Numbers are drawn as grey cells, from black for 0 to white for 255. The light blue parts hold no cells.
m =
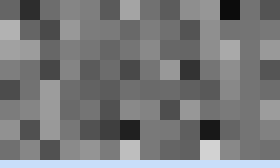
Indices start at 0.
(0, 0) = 101
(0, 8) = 92
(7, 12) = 116
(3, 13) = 85
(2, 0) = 161
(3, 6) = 73
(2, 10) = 142
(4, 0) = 76
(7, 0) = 112
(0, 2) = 109
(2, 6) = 117
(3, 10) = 117
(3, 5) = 108
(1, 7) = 125
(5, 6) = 137
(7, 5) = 123
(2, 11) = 169
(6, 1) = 80
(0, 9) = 142
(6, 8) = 120
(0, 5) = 90
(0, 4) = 126
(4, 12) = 116
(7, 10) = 210
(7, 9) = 97
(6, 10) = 24
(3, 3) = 132
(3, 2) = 71

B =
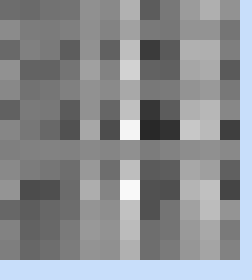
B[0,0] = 109
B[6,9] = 199
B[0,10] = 175
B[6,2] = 104
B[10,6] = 193
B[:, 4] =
[144, 143, 145, 160, 145, 145, 167, 137, 152, 173, 148, 152, 147]
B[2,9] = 176
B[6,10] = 186
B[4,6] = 168
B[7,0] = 127
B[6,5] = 77
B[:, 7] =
[92, 121, 59, 98, 120, 54, 40, 124, 91, 81, 81, 110, 110]
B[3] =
[145, 99, 99, 116, 160, 130, 210, 98, 96, 166, 171, 90]
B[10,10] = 188
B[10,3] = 109
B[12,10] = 164
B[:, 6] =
[177, 161, 190, 210, 168, 192, 244, 144, 190, 249, 193, 187, 176]
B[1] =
[139, 124, 123, 127, 143, 131, 161, 121, 119, 147, 147, 117]
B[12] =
[126, 103, 110, 124, 147, 144, 176, 110, 122, 150, 164, 130]
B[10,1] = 93
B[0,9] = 155
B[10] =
[103, 93, 103, 109, 148, 142, 193, 81, 116, 161, 188, 148]
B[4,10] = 153
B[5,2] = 120
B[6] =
[134, 119, 104, 81, 167, 77, 244, 40, 50, 199, 186, 63]
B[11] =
[130, 98, 104, 122, 152, 146, 187, 110, 116, 153, 168, 122]
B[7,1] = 129

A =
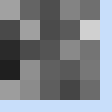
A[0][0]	161
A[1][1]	160
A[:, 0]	[161, 73, 42, 31, 157]
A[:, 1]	[100, 160, 75, 143, 139]
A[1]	[73, 160, 75, 90, 208]
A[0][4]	111
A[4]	[157, 139, 94, 69, 107]

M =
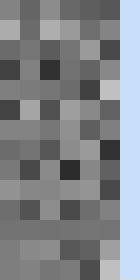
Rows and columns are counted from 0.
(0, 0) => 131
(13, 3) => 123
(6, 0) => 131
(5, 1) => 165
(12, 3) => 88
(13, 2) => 118
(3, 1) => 129
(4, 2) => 118
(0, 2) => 140
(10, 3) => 74
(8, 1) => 73
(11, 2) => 114
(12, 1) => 137
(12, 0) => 125
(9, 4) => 148
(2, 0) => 107
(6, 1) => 131
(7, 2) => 87
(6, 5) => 127
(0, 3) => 104
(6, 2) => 119
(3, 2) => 49
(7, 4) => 154
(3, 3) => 114
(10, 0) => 110

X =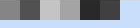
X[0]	133
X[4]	41
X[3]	164

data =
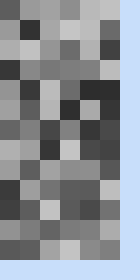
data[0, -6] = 93
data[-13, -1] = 193
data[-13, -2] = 185
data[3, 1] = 136
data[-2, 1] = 124
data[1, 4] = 188
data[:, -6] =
[93, 154, 174, 55, 148, 160, 101, 176, 157, 59, 64, 146, 89]
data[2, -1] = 65
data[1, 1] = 50
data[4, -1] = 46
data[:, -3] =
[142, 197, 108, 125, 108, 47, 129, 196, 141, 92, 90, 123, 195]
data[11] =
[146, 124, 100, 123, 127, 172]
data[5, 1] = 93
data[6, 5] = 73
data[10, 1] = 93
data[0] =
[93, 154, 162, 142, 185, 193]
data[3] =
[55, 136, 120, 125, 128, 188]
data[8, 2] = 162

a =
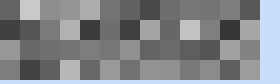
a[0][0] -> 99
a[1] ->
[65, 85, 123, 177, 59, 110, 63, 163, 103, 194, 127, 54, 167]
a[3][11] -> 95
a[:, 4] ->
[172, 59, 125, 104]
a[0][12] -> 88
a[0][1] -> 201
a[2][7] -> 99
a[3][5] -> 153
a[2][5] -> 119
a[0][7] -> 74
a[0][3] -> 149
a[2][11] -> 162
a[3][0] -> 125
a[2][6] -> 145

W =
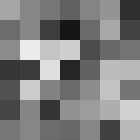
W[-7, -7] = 166
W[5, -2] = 174
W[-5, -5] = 197
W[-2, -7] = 68
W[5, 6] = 208
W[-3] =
[81, 204, 131, 106, 140, 194, 117]
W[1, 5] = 168
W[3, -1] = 184
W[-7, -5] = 119
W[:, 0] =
[166, 108, 139, 55, 81, 68, 119]
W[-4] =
[55, 59, 222, 37, 98, 188, 184]
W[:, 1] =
[135, 135, 234, 59, 204, 133, 134]
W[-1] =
[119, 134, 108, 104, 134, 65, 185]

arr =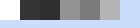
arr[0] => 255
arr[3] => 146
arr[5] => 180
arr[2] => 47

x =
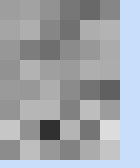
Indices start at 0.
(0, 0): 158
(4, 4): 115
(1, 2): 134
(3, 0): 146
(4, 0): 154
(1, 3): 113
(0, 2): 146
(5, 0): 148
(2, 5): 171
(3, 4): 174
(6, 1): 145
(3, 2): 159
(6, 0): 198
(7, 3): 130

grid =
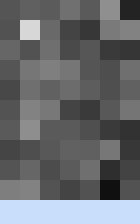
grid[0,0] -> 85
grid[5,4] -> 58
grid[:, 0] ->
[85, 82, 102, 85, 72, 83, 90, 69, 84, 126]
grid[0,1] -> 96
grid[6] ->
[90, 142, 90, 90, 79, 58, 50]
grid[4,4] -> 93
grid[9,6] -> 82
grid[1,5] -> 122
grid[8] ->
[84, 102, 76, 91, 111, 46, 67]
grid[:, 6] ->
[35, 130, 54, 111, 97, 117, 50, 55, 67, 82]
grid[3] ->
[85, 118, 127, 118, 85, 78, 111]
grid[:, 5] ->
[143, 122, 58, 78, 79, 88, 58, 119, 46, 16]
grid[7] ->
[69, 78, 88, 97, 96, 119, 55]
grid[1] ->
[82, 215, 105, 68, 55, 122, 130]
